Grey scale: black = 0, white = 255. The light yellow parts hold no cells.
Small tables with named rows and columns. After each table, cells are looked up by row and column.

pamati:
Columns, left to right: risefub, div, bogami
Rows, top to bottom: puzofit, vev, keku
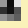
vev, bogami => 83
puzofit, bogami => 228
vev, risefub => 48
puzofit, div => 13
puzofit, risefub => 152
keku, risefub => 149
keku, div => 118
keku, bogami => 94
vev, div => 18

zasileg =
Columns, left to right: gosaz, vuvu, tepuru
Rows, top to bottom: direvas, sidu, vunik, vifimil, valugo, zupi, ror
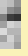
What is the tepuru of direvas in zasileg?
147
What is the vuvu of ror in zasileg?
198
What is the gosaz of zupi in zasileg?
162
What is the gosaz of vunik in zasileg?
126
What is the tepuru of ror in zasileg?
157
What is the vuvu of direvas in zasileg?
188
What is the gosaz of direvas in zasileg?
198
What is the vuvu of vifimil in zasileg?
211
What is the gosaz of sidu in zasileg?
193
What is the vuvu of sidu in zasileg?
140
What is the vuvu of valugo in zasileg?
181
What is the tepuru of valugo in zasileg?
181
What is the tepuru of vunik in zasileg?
50

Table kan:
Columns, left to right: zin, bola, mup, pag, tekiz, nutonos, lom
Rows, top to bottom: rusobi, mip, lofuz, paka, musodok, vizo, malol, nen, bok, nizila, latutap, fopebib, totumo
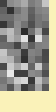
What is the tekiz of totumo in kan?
88
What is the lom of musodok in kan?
70
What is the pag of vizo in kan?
226
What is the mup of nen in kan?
135
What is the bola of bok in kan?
179
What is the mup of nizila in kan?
168
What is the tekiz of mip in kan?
98
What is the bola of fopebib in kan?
145
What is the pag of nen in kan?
59
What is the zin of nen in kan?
197

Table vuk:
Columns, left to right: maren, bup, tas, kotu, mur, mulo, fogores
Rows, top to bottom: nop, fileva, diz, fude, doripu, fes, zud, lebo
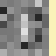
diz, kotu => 205
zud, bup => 145
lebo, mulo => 168
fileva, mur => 95
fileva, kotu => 114
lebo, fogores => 134
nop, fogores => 124
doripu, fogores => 134
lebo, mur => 131
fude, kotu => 193
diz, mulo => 39
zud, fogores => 126
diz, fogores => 104
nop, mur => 132
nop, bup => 122
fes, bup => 119
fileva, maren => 38
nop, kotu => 143
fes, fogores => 125
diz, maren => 162

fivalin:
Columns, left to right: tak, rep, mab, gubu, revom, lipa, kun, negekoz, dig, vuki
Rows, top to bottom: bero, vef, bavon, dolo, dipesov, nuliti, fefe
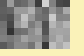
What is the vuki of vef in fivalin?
169
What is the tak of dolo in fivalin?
114
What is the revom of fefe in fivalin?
116
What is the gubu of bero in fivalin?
108
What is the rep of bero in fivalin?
155
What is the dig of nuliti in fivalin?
177
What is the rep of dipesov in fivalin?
51
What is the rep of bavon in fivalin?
81
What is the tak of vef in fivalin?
96
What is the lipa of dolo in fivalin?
147
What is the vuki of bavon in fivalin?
135
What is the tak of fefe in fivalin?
90
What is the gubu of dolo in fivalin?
180
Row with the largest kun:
bero

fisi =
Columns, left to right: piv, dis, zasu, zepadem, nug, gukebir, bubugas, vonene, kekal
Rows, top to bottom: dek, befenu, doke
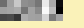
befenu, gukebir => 138
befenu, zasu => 171
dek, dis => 161
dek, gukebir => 118
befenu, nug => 162
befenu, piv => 161
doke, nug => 162
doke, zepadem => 173
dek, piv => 110
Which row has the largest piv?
befenu

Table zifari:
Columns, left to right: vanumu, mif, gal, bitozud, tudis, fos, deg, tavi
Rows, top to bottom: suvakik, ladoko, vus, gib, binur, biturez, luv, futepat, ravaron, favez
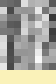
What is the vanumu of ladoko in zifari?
214
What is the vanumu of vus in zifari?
160
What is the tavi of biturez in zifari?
71
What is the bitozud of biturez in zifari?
167
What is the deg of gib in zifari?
184
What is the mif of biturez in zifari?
89
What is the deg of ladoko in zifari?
117
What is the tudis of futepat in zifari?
152
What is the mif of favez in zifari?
73
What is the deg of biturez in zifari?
186
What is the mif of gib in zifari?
91
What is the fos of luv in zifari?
208
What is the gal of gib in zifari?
87
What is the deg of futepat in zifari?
122
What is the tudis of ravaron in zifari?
154
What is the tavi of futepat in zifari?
174
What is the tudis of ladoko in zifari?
152
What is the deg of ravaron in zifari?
169
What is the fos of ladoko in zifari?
232
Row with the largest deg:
vus

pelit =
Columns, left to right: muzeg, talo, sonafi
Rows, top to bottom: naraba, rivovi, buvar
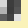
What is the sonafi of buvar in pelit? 224
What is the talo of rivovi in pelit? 59
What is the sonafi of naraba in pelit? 78
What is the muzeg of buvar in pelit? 94
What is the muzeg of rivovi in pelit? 178
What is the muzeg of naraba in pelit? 215
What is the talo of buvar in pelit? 66
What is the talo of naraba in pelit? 61
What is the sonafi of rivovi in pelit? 85
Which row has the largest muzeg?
naraba

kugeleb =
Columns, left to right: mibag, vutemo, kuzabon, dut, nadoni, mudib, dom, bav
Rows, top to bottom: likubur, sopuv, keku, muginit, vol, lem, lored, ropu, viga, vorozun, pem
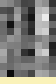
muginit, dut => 95
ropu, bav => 42
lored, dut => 106
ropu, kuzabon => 133
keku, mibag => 136
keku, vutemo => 91
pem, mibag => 140
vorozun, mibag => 117
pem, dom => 161
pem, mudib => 168
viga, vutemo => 103
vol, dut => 83
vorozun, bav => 101
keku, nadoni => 21
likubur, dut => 68
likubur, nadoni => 72
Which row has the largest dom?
keku

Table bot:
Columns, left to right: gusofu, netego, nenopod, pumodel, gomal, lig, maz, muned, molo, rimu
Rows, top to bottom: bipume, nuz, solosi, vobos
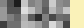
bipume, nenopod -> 29
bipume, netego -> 77
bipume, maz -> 105
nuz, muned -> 184
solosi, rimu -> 104
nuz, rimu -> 195
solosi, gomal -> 90
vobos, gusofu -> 62
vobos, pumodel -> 185
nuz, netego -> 83
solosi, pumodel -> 174
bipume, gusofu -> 132
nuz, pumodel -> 221
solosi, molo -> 109
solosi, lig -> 43
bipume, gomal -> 130
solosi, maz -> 129
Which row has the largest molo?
vobos

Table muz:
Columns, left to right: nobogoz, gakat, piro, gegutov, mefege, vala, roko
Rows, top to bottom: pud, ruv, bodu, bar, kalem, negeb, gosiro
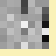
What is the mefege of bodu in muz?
161
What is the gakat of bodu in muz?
204
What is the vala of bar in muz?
179
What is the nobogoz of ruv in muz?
169
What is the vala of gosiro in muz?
172
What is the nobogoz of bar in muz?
178
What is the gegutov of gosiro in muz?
221
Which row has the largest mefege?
kalem

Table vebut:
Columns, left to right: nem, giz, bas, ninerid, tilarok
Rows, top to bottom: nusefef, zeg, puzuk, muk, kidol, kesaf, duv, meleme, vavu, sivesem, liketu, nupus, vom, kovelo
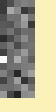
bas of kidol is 87
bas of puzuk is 111
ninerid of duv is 110
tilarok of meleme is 111
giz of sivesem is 112
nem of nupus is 68
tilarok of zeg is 79
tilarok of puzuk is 116
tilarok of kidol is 107
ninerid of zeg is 57
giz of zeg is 168
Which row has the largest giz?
zeg

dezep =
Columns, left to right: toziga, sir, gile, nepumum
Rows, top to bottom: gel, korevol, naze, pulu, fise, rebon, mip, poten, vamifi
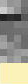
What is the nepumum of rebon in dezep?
107
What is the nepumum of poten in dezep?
158
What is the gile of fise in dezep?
111
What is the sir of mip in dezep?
145
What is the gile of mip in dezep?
126
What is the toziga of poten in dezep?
122
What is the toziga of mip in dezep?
163
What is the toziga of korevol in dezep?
205
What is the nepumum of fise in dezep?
113
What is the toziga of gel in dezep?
174
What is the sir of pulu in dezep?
108
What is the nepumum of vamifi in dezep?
131
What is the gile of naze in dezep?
40
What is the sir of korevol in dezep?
175
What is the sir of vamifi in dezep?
149
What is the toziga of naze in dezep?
35
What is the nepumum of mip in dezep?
109
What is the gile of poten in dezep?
152
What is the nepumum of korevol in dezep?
109

